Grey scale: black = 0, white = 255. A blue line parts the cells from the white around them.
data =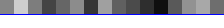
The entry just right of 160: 96
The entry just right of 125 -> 68
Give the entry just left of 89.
15

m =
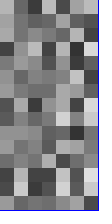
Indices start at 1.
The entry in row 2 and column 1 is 162
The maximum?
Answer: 224
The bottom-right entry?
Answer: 74
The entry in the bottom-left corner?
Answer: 154
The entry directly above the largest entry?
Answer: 138
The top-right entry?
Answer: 187
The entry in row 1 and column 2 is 103
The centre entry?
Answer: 146
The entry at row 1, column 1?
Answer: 181
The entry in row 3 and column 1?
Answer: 169
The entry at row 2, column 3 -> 96
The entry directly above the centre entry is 110
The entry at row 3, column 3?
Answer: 138
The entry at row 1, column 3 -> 59
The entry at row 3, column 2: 116
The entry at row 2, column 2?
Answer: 116
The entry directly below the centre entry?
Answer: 122
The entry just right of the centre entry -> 169
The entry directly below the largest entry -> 202

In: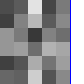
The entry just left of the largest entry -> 91
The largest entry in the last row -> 206
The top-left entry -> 76
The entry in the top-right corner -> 122
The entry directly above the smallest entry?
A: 184
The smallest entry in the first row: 70
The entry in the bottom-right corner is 137
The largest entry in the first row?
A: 227
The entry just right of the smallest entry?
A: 130

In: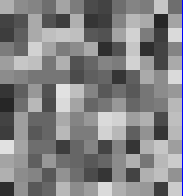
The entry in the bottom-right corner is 204
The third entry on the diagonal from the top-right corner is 124
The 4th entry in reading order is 110
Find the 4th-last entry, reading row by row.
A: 158
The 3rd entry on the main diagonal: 170
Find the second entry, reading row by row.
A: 140
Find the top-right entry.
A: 110
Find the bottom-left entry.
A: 46
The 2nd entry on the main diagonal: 82
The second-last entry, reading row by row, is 61
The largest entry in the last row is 218
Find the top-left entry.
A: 176
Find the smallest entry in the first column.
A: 38
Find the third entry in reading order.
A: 132
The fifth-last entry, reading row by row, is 176
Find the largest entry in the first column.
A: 225
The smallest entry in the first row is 67

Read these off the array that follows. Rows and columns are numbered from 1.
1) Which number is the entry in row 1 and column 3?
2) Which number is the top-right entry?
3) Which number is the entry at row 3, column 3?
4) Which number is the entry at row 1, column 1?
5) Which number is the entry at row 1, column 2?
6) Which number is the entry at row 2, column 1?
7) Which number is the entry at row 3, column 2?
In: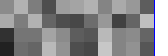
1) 125
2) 93
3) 117
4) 139
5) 178
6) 170
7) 117

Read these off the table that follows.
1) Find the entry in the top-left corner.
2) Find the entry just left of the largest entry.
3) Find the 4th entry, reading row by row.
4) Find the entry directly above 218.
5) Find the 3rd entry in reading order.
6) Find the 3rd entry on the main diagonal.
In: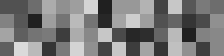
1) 81
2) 95
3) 172
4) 95
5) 109
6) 116

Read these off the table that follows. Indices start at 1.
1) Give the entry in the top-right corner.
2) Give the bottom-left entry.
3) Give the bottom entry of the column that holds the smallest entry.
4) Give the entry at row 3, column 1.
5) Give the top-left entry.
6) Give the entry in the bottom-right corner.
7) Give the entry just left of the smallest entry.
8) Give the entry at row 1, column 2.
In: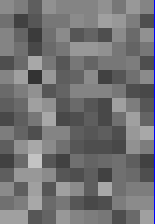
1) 132
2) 160
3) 86
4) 132
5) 139
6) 160
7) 160
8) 125

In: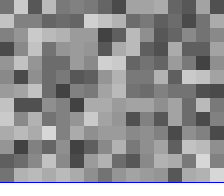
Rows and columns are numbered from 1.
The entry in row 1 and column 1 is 115
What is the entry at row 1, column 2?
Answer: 202
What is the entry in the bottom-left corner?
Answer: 115
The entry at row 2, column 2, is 129
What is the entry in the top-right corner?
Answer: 80
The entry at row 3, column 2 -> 149
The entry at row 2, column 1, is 194
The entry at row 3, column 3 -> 202
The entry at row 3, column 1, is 129
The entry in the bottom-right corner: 215
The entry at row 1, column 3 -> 87
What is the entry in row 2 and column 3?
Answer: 129

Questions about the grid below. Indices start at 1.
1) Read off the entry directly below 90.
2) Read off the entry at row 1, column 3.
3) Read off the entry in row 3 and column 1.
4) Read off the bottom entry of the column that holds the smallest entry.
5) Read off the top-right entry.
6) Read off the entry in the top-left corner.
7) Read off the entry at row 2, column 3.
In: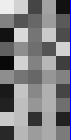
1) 76
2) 69
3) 17
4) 40
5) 17
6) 238
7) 103
